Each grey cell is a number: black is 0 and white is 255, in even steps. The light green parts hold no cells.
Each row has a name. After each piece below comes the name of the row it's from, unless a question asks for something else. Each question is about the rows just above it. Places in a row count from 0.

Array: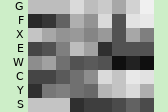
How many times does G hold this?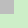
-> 4
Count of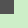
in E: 4
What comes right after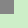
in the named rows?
[153]
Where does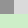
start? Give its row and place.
F, 4
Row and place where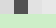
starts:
F, 5
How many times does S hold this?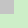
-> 3
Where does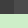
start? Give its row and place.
S, 5

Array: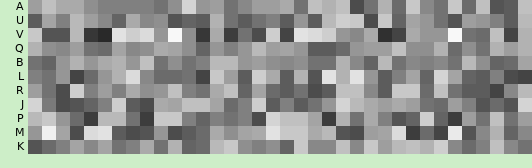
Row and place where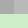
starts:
M, 20
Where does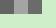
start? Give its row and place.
R, 15
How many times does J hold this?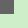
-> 1
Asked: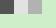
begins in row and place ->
L, 20
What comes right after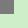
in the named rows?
[76]
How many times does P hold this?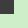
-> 4
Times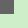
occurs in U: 3

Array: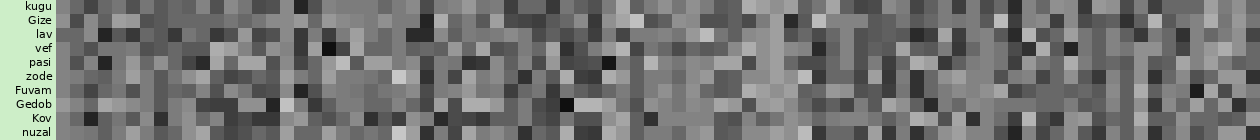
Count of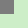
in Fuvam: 10
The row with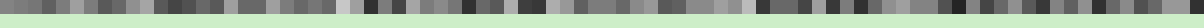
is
nuzal
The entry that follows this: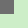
[62]
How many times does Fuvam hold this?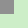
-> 6
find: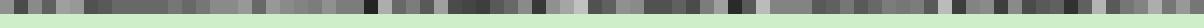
Gize

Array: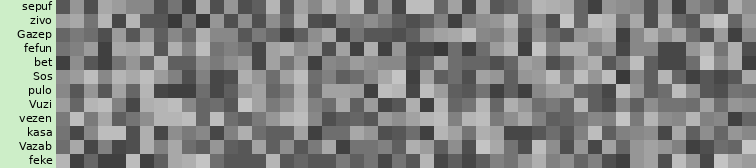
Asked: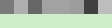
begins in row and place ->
pulo, 16
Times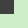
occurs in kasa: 2
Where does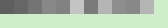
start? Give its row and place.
vezen, 35
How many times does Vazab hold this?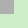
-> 2
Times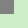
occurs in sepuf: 0

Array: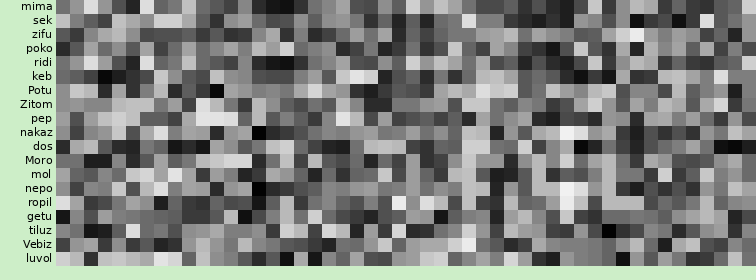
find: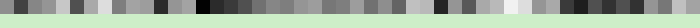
nakaz
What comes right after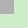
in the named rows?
[134]

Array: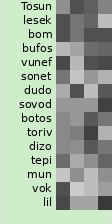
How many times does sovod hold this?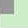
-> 3
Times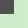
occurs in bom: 3
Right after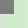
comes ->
[65]
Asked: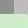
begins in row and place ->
mun, 1
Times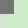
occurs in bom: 1

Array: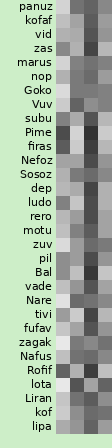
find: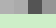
vid
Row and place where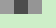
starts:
pil, 1
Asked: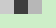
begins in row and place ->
firas, 1

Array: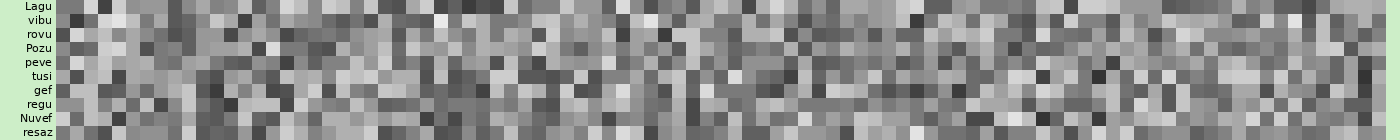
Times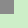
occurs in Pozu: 8
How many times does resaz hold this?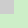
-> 5
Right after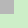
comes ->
[191]

